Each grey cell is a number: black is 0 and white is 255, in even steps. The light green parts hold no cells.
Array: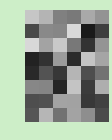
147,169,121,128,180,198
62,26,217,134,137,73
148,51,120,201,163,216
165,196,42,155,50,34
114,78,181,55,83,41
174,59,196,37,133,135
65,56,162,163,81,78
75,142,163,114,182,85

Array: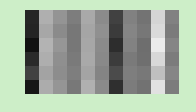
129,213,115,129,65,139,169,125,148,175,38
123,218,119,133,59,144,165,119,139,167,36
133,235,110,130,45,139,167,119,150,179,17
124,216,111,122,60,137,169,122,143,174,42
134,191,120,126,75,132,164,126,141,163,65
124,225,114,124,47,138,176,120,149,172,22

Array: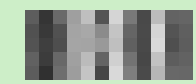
101,99,188,73,121,213,84,191,159,106,53,93
95,84,213,74,101,196,139,168,164,81,57,81
93,79,217,73,96,191,153,164,165,78,63,83
98,93,194,71,115,208,100,187,160,104,60,97
103,104,182,74,126,217,70,196,157,110,48,92

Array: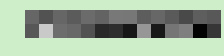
88,94,73,90,103,93,119,120,99,107,91,102,82,102
54,3,127,117,24,151,23,46,41,82,104,109,201,87

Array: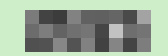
163,74,101,96,97,130,60,67,123
116,110,194,70,117,112,99,125,108
125,68,133,66,129,83,135,82,80

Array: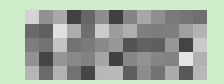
111,117,121,142,167,133,64,141,102,66,169,145,212
178,159,126,124,128,174,156,203,111,172,224,96,106
201,68,151,95,98,83,151,137,122,115,195,115,125
176,227,130,133,146,134,65,165,131,137,150,69,146
183,87,171,115,141,94,185,184,70,115,178,106,181

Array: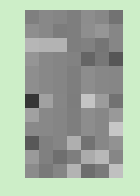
114,135,141,126,133,136,127
134,150,142,126,124,136,142
134,117,129,126,179,179,182
86,119,101,130,133,136,149
134,135,141,126,133,136,142
134,135,141,126,133,136,142
114,156,196,125,134,161,53
153,135,141,126,133,136,161
199,135,141,126,133,136,137
146,135,114,175,133,128,88
134,184,171,126,111,128,154
192,122,109,179,133,121,139
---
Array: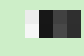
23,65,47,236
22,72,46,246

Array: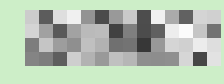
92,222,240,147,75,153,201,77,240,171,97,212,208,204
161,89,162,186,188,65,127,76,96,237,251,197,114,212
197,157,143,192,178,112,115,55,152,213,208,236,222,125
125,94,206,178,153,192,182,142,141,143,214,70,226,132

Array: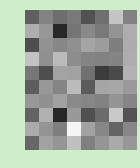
131,110,121,81,111,197,129,96
151,40,117,137,121,147,173,174
146,135,144,165,156,126,172,78
144,187,141,132,130,132,173,194
78,163,162,113,59,74,178,119
152,133,187,92,166,167,154,93
145,161,137,134,130,148,133,151
176,39,153,80,107,201,83,98
148,127,245,162,135,101,135,171
162,149,192,128,149,170,151,103

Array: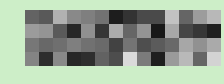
89,177,137,127,114,29,51,74,74,194,101,156,184,99
148,90,39,144,54,171,102,148,24,168,70,54,31,155
104,111,127,113,106,66,116,78,91,105,167,145,170,119
45,137,39,46,98,77,218,123,30,154,185,101,211,132

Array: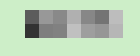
152,137,176,135,116,189,92
126,129,192,158,150,182,51

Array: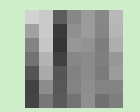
202,93,135,154,135,184,210
202,58,143,156,134,181,161
198,52,151,147,125,174,131
179,65,135,139,127,151,114
170,85,129,139,123,156,84
141,87,131,142,131,132,66
119,90,115,143,112,126,68

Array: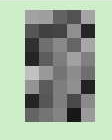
158,99,82,164,162
65,68,143,38,86
111,136,101,167,48
93,126,161,128,37
153,116,141,111,193
91,126,143,34,148
86,126,73,138,36
116,132,24,155,100

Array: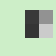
146,57
203,52
